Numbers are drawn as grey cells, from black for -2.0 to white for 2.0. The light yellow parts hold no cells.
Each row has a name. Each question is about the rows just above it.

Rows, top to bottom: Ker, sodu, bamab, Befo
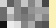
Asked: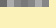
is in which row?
bamab
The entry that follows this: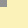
[0.5]
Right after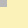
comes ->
[-0.9]
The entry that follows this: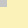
[0.1]
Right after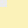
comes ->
[1.5]
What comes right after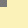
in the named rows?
[0.1]

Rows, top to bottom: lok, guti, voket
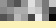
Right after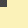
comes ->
[1.7]
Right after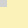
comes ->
[1.1]
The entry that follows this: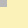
[0.5]

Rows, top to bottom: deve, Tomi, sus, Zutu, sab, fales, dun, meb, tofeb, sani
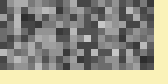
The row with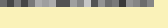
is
fales
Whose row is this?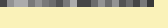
deve
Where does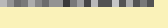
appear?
meb
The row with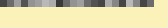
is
Tomi

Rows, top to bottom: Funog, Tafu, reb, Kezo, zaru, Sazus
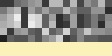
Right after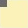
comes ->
[-0.1]
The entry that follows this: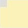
[1.3]
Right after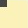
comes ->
[0.3]
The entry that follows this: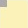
[0.9]
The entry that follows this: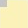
[0.3]

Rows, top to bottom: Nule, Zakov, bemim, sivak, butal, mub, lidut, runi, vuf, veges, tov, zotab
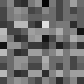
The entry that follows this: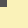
[0.1]
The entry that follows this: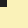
[-0.9]
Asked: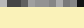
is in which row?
butal

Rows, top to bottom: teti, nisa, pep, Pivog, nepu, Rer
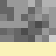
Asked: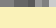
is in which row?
Rer
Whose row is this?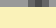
Pivog
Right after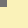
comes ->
[-0.4]
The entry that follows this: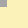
[0.4]
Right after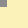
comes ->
[0.6]
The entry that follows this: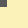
[0.4]

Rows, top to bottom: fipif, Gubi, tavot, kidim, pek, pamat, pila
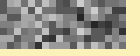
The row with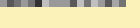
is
pila
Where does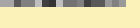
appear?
pamat
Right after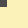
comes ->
[0.0]
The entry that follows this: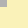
[-0.2]

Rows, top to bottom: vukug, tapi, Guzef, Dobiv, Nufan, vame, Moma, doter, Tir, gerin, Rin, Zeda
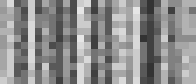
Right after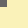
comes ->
[0.6]
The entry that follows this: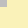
[-1.0]

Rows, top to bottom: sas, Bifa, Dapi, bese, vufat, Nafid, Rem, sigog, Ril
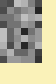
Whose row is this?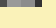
Ril
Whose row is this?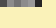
Bifa
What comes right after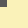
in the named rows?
[-0.8]
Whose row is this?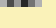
Rem
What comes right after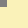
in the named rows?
[-0.8]
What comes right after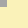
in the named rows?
[0.8]

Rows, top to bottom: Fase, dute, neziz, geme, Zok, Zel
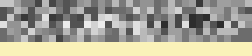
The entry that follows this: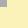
[-0.3]
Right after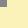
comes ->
[-0.1]
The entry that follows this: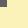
[0.3]

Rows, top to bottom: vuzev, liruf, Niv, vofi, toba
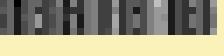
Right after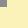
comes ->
[-1.6]
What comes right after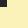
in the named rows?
[-1.2]

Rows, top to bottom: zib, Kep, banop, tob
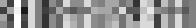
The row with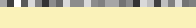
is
zib
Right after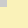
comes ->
[0.6]
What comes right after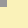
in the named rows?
[0.6]
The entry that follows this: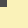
[1.4]
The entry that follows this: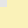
[0.2]
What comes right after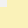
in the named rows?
[-1.6]

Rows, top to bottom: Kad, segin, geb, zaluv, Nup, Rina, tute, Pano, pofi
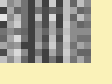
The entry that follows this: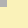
[1.4]
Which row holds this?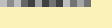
pofi
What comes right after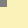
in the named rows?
[-0.8]
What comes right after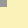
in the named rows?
[-1.0]
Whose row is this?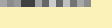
tute
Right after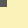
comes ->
[1.0]

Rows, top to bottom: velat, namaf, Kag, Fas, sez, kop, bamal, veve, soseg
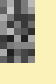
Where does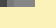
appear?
bamal
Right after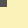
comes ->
[-1.3]

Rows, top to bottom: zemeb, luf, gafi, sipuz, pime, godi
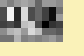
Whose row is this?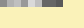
pime
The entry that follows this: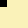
[-1.2]
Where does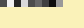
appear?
gafi
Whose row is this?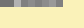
godi
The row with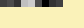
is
sipuz
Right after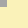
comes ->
[0.4]

